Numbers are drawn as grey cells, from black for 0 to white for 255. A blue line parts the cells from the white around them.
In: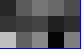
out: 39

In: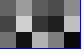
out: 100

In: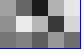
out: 160

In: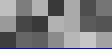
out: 192

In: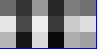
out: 107

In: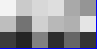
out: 243
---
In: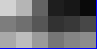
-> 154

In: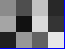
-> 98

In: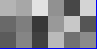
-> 64

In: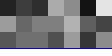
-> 111

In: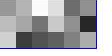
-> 82

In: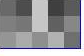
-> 143

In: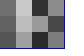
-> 43

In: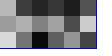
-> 9
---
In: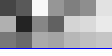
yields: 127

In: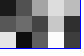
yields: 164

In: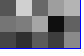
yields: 104

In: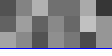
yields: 112

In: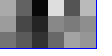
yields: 222

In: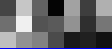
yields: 162

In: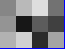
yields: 185

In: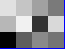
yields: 197
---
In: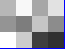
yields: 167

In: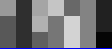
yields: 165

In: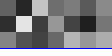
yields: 195

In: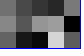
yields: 53

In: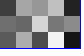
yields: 151

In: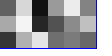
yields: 17
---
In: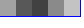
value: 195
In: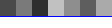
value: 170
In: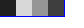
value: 62
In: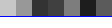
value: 91
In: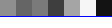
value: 19
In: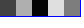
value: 125
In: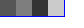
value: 203
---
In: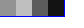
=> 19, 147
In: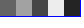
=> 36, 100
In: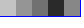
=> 135, 195
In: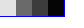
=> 5, 227
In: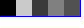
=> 81, 1
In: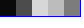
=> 124, 10
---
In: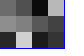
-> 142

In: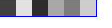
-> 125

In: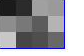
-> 141

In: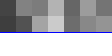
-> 102

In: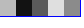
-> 139

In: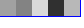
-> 184

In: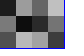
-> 122

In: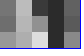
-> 97

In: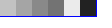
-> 235
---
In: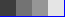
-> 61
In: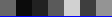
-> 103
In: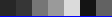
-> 39
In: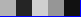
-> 179
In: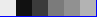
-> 236
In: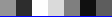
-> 149
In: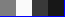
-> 126
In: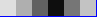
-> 223
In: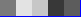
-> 122
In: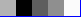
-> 179
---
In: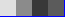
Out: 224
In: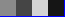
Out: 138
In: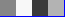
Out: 134
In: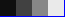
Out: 15
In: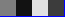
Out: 126
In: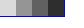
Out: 218
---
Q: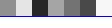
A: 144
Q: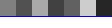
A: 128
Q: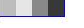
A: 189
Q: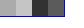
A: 171
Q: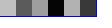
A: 192
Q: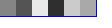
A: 132
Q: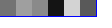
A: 115
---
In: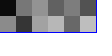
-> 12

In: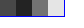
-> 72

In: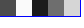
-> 76

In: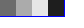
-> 108

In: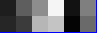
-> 30

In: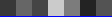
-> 56

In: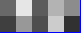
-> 104
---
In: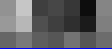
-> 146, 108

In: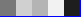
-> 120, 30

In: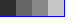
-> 47, 198

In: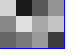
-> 211, 60

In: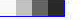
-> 248, 41

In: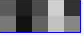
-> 91, 134

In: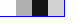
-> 254, 210

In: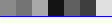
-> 138, 223
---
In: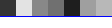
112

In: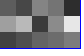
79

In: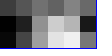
159

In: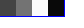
68

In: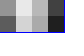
92

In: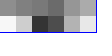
52
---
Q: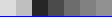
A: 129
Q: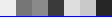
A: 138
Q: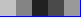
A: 132
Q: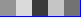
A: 148
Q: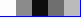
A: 139
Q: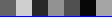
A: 100
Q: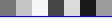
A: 157
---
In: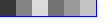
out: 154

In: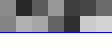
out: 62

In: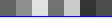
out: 203

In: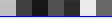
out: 44

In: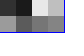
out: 155

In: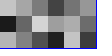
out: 116

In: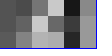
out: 23

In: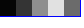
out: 107

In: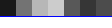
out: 88
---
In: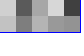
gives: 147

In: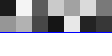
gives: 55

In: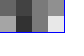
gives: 232

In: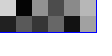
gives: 161

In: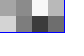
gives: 110

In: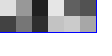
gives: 167

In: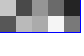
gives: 121
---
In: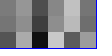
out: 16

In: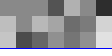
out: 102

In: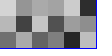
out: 100

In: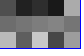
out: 200

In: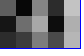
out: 125

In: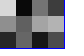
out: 23

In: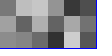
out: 107

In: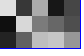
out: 190
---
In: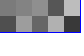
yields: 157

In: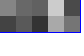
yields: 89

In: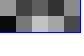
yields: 120

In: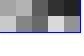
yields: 133

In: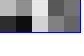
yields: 14

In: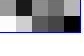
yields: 207
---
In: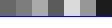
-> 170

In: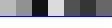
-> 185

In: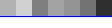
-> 178

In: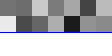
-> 201

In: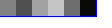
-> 162

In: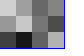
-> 200
